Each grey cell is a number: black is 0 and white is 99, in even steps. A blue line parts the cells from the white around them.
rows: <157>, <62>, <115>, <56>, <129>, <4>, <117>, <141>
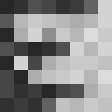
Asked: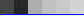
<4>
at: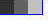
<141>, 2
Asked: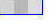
<4>
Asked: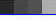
<117>
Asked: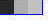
<4>
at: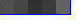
<157>, 2
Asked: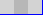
<56>

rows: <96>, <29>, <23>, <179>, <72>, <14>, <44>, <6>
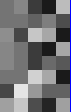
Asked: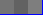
<29>
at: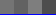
<29>, 1
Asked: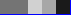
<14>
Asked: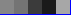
<179>
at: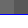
<72>, 3
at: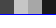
<23>, 1

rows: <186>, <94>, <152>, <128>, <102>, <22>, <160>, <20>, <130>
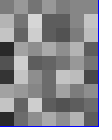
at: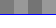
<186>, 0
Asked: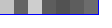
<20>

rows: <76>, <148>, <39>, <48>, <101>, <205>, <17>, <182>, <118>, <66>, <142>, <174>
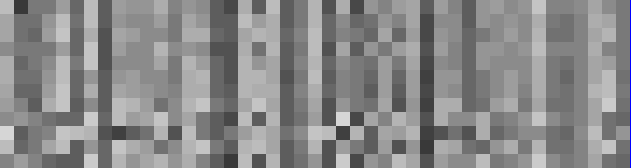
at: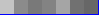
<118>, 38
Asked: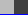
<66>
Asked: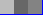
<39>
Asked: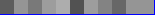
<48>

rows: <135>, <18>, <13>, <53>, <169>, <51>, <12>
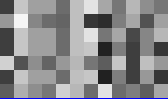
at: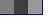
<51>, 8
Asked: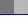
<135>
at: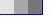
<135>, 6

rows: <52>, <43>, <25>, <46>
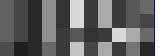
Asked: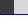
<25>
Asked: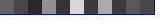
<43>
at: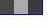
<46>, 6
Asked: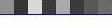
<52>
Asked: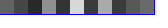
<52>

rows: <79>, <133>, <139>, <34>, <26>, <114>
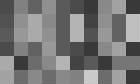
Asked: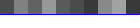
<34>
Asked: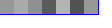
<139>
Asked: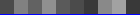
<79>
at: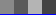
<133>, 3
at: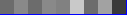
<114>, 1
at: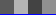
<133>, 4
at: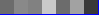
<114>, 3

